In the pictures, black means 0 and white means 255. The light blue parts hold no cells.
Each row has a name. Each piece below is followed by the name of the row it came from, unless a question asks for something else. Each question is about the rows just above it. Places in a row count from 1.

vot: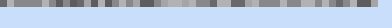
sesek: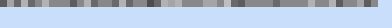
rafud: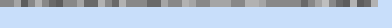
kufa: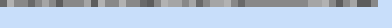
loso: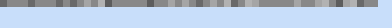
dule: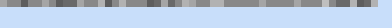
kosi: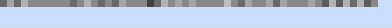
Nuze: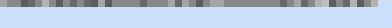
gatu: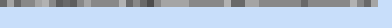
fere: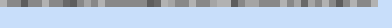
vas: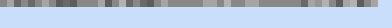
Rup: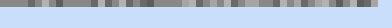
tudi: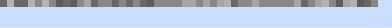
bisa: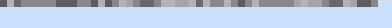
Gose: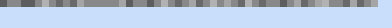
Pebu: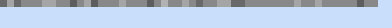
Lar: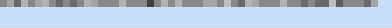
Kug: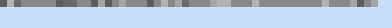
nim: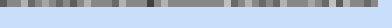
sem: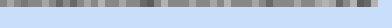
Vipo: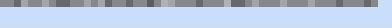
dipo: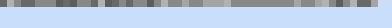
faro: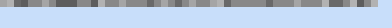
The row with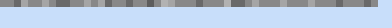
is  Vipo
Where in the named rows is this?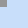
vas, 46
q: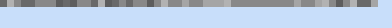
dipo
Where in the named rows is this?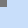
sem, 4

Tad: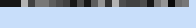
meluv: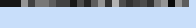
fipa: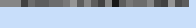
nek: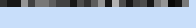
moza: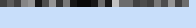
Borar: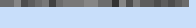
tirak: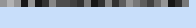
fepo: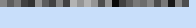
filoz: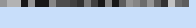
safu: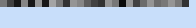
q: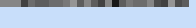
fipa
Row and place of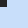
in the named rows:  meluv, 13
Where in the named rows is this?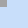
safu, 8

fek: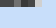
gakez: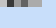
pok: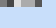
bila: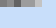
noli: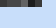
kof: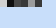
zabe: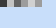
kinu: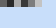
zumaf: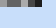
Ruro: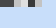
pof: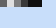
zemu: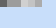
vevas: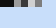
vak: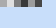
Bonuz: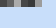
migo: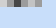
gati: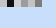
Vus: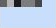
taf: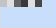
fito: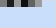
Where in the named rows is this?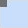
fek, 3
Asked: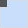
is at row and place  pok, 6
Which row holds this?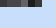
noli
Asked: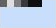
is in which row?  pof
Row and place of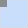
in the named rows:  bila, 2
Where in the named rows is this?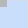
Vus, 2
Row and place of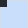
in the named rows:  kinu, 2

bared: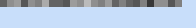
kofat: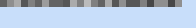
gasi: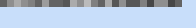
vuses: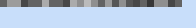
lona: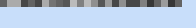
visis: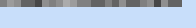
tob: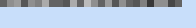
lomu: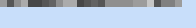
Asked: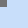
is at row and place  lona, 8
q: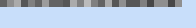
kofat

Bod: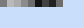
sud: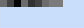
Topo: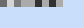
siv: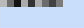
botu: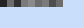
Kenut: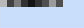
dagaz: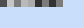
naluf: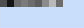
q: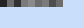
botu
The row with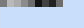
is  Bod
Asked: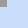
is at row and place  Kenut, 8
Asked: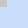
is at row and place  dagaz, 2
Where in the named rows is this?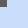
naluf, 6
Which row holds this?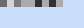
Topo

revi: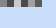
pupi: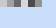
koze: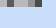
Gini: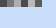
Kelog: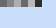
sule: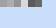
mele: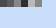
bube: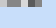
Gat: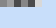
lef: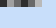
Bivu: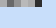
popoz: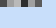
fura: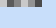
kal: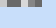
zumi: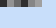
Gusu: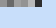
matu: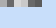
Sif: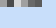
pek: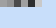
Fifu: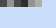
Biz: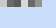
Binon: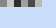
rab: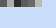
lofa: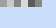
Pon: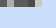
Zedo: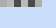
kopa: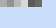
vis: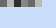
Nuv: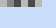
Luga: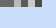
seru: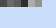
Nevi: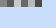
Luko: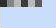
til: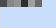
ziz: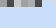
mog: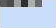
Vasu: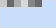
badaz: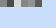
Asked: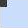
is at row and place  Luko, 4
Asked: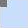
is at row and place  Gini, 2

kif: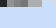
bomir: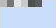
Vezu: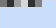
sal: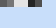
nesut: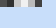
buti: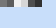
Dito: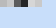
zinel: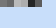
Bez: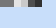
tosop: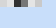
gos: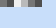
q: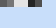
sal
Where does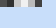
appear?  nesut
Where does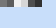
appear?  buti
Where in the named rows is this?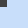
nesut, 6
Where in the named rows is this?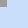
Vezu, 3
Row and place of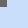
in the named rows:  zinel, 2

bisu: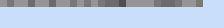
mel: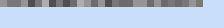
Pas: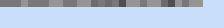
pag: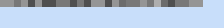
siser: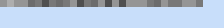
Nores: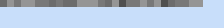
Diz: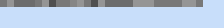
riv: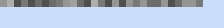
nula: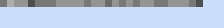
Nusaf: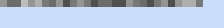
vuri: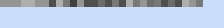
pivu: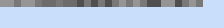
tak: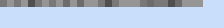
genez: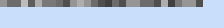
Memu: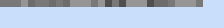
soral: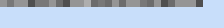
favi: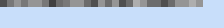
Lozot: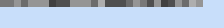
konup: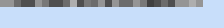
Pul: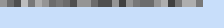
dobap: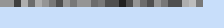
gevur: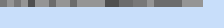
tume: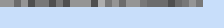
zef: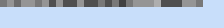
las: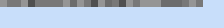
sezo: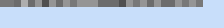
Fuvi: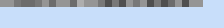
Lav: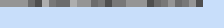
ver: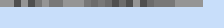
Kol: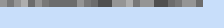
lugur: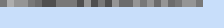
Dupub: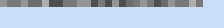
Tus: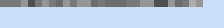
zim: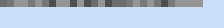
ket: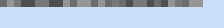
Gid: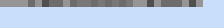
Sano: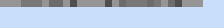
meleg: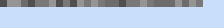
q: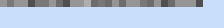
soral
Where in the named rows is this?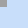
riv, 11
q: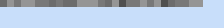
Nores
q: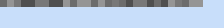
ket
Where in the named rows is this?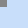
Diz, 11
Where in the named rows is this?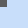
genez, 5

